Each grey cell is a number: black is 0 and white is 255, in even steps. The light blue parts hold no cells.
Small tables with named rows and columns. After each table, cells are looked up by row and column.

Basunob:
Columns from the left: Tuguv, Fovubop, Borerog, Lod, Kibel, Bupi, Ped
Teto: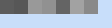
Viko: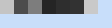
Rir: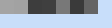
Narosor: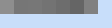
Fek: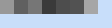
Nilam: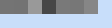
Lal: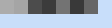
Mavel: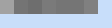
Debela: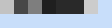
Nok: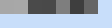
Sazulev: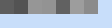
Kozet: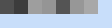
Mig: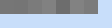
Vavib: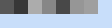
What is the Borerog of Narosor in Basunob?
119
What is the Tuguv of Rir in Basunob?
164
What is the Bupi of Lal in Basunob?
57
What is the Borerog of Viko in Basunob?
125
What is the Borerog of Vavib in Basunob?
172
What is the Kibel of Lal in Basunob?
115
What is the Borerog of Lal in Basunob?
76
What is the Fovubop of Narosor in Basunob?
118
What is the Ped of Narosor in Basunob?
128
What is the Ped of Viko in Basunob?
201
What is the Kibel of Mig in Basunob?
109
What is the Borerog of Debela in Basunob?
126
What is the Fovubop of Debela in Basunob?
71
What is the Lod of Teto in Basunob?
145
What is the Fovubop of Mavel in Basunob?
116
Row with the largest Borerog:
Vavib

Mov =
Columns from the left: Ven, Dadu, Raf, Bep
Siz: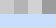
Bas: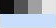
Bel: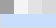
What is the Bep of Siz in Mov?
156
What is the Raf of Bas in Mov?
160
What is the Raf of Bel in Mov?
227
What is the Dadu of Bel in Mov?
244
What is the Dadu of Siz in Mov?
180
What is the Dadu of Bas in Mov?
83

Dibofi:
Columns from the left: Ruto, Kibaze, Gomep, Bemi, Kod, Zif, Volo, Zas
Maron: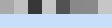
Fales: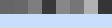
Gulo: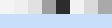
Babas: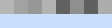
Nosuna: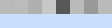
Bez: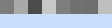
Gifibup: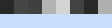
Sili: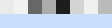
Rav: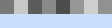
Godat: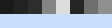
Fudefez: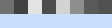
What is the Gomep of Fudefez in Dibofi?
227
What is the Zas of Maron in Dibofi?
198
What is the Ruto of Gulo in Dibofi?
244
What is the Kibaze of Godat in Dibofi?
35
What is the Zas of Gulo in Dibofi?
169
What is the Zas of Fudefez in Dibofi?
81
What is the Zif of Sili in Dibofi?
212
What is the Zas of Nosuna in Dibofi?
186
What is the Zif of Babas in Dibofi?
143
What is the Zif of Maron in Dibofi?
137
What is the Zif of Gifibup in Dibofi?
66
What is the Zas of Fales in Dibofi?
53
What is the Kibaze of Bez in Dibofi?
169
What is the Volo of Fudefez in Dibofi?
89
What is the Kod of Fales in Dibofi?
135
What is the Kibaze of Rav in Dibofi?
199
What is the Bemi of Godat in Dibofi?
133
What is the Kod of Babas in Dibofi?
97

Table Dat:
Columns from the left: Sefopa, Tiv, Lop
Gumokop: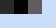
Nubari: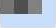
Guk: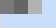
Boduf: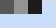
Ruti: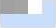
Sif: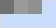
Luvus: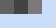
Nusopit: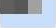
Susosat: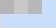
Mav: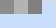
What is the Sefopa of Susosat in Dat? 181
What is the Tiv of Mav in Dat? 179
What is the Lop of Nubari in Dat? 129
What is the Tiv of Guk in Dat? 101
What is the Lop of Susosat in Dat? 184
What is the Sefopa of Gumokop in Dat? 41
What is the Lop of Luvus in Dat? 121
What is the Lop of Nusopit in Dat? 161
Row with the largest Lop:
Ruti

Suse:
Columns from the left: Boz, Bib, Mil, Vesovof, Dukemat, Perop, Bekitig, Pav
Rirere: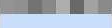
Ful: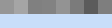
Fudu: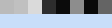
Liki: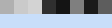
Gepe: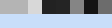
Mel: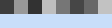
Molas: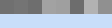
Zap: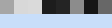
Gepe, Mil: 216
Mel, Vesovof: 190
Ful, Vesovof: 130
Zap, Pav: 103
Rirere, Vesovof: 136
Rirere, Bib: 144
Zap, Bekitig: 21
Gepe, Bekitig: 20
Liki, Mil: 211
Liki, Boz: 176
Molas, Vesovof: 162
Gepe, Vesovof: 34
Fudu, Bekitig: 9
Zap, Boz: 166
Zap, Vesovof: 29
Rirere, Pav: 138
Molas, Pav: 144
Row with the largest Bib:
Zap

